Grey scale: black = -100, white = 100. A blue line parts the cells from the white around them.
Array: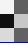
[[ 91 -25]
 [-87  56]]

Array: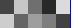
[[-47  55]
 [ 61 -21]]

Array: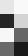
[[ 80  95]
 [-70  66]]

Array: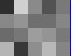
[[-64  63]
 [  6  16]]

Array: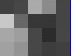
[[-50 -44]
 [ 57 -19]]

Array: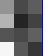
[[ 16 -43]
 [ 41 -72]]

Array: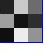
[[-73  58]
 [ 25 -85]]

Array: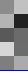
[[ 10  51]
 [ 41 -73]]

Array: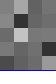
[[  0  31]
 [  7 -60]]
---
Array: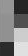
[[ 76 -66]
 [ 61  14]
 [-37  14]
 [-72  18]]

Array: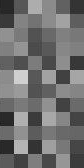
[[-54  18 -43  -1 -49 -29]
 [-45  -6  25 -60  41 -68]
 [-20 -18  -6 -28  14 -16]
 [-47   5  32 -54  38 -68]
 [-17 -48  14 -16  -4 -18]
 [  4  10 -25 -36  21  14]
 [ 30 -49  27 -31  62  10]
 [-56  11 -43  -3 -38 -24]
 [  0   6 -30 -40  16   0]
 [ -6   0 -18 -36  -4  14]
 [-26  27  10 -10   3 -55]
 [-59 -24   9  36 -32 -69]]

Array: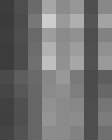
[[-13 -39   2   9  10 -20 -35 -47]
 [ -3 -39  10   8  17 -20 -38 -50]
 [ -8 -39   6   8  13 -20 -37 -49]
 [-19 -40  -1  11   8 -19 -32 -45]
 [-26 -40  -4  19   7 -17 -26 -42]
 [ 20 -36  30  14  50 -12 -40 -53]
 [ 13 -37  23  11  39 -15 -40 -53]
 [  2 -39  13   8  23 -18 -39 -51]
 [ 28 -33  37  20  61  -7 -41 -54]
 [  7 -38  18   9  30 -17 -39 -52]]

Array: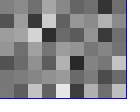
[[ 49 -13  38 -52  80 -23  52 -26  -6]
 [-16 -40  -3 -17  21  14   5  -2  -7]
 [ 54  -7   3 -68  40 -27  13 -16 -36]
 [-10   4  -7  16  22  -8  26 -13  17]
 [-13 -55  15 -29 -16 -64  66  29  23]
 [  8  39   9  18 -25  60 -56  22 -35]
 [-13 -60 -13 -21   7  30 -13   8   0]]

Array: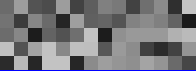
[[-45 -17  16  29  12  17  24   9 -70  53  53 -70  45 -66]
 [ 17 -48 -66 -50  10  21 -32  49  50   7  52  28 -35  51]
 [ 46  39  20  20  20  13 -78  52 -13 -36 -22 -78   6 -15]
 [-80 -22   0   9   2 -34 -21 -25  25 -71 -17   5 -54 -10]
 [ 54 -63   9 -13 -48  -5   0 -26 -48  23 -40 -35  23 -16]]

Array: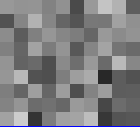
[[-32 -34 -57  48  29  26  -2 -59  60  27]
 [-22 -15 -44  14  21 -19 -11 -15  17   3]
 [-26 -27  23   3 -38  23 -20  25 -21  -1]
 [-36 -27 -69  34  24  -1 -38 -36  44  18]
 [  6  45 -17  20 -14   8 -39 -17 -22  16]
 [-17  -9  29   4 -31  16  -3  28 -21   0]
 [ 15   9  20 -20  -2   5  18   0 -28  10]
 [ 13  26  -7  -6 -34 -21   5  40   4 -36]
 [-26  40  54  20 -42  14   2  16  15  19]]

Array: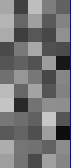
[[  4  26 -43 -10  25]
 [ 10 -23 -11  -8  36]
 [-90  25 -38 -22 -30]
 [-33  56 -24 -14  -7]
 [ 11  12 -10 -68  54]
 [  2 -33  28 -20  47]
 [  5 -44  -7  18 -12]
 [-82  23 -36 -24 -33]
 [-40 -37  32  -5 -42]
 [ 13 -44 -32 -51  34]
 [  3 -30  25 -20  41]
 [-24  -2  48 -50  31]]
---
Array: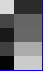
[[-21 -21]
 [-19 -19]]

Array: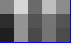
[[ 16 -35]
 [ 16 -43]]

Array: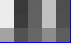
[[-53 -23]
 [-36 -20]]

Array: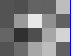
[[ 21  82]
 [-62 -39]]

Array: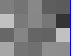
[[ -4   6]
 [  4 -21]]

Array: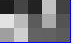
[[ 46 -29]
 [ 62 -22]]
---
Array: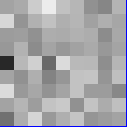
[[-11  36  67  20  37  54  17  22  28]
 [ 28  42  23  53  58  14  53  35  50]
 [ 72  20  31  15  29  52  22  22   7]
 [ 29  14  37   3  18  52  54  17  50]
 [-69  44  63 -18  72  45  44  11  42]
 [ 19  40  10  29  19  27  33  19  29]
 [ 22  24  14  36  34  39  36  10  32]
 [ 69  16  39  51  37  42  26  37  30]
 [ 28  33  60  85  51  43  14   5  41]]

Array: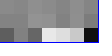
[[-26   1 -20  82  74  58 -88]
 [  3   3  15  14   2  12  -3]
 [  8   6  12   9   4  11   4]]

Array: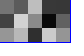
[[ 18  44 -63  59  17]
 [-48  65   8 -93 -24]
 [ -9 -29  49 -56 -57]]

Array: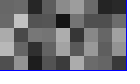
[[-38  15 -77 -35 -54  35 -16 -21 -55]
 [ 44 -21 -62 -22  28 -30  20 -26  15]
 [ 34 -43  -7  -9  36 -58   7 -20  26]
 [-18  52 -35 -33 -84  -9 -38 -38 -15]
 [-19 -17 -70 -27   9  23 -17 -72 -68]]

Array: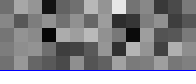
[[-11  19 -20 -30 -42  12 -34 -24  27  -4  -1  25  -7   0]
 [ -2  11  15 -13 -51 -48 -30  18 -62  41  16 -49  38  11]
 [ -8  15   8 -95  35  24  46  14  -6 -91  24 -35 -32  -4]
 [  6 -32  -2  14 -11  14 -20  23 -65 -58  -1  14 -51 -33]
 [-13  31  17 -85 -23 -12  44  16  81 -10   7 -55 -42  -4]]

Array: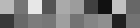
[[-55 -18  -3  -7  25 -10   4  12 -75 -10]
 [ 45  -8  81 -34  33  22 -50 -87  51 -19]]

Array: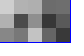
[[  6  -6  53 -21 -55]
 [ 39 -41  12 -57 -30]
 [ 62  40  37 -15 -14]]

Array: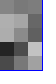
[[-42  -6  26]
 [-72 -40  52]
 [ 36   9 -25]
 [ 37  30 -19]
 [  4  -5  -2]]

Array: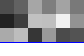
[[ 33  48 -58  21 -41 -35]
 [-73 -51  51  50  89  15]
 [-39 -23  30  -1  28  -5]]
